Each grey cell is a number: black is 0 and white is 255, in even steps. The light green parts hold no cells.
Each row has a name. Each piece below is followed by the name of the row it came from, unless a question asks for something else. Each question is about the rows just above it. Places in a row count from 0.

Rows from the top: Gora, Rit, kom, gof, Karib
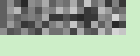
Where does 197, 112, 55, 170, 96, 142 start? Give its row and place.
gof, 10
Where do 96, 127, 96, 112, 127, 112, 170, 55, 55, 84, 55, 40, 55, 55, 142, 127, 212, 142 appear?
kom
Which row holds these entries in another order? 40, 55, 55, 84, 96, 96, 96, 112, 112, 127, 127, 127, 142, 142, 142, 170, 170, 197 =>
Gora
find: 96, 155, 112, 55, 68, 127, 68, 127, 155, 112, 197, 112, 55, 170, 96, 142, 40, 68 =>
gof
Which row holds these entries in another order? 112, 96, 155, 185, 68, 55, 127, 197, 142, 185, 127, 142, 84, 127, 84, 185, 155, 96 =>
Rit
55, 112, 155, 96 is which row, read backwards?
gof

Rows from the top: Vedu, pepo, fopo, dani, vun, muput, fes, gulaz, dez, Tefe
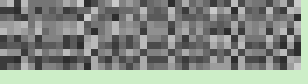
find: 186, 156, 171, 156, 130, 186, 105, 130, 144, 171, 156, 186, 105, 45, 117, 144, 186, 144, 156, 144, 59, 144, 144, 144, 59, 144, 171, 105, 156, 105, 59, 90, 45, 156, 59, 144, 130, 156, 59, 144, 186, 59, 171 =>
vun
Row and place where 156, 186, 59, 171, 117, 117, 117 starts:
muput, 31

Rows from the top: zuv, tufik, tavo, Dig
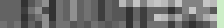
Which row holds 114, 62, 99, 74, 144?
Dig
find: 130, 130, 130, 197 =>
zuv
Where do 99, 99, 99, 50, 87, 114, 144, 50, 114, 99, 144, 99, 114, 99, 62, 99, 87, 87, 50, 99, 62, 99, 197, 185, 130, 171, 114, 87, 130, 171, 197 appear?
tavo
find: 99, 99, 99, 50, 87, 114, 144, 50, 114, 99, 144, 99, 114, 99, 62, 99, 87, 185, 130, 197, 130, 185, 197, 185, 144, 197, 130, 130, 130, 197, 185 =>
zuv
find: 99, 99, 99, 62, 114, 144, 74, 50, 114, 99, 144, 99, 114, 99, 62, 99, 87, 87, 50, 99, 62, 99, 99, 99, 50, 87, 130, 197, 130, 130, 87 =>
tufik
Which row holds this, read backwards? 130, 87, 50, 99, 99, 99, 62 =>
tufik
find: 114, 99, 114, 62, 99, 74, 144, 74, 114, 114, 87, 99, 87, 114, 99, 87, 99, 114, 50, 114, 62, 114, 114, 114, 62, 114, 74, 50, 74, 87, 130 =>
Dig

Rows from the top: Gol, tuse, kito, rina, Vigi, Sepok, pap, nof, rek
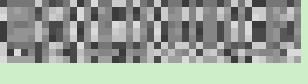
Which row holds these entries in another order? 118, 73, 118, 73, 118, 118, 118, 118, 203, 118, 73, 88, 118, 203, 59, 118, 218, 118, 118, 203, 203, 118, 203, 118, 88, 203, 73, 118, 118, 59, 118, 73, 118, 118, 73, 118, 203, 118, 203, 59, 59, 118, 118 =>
Gol
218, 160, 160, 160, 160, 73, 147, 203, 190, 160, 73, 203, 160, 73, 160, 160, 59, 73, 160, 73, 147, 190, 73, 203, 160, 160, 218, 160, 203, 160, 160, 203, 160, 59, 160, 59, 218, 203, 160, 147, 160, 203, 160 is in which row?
rek
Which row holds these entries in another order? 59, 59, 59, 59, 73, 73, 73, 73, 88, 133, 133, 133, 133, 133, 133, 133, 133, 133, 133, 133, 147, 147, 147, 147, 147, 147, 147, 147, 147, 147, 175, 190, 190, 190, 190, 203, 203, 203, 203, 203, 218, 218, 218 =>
kito

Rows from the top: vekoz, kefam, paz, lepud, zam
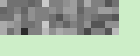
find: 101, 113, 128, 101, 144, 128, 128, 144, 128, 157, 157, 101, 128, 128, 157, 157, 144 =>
kefam
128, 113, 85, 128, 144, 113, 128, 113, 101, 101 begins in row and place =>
paz, 6
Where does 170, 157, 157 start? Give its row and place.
zam, 8
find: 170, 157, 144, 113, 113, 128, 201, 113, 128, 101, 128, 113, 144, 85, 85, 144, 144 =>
lepud
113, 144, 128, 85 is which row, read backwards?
paz
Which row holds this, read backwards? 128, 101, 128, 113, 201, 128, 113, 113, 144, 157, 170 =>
lepud

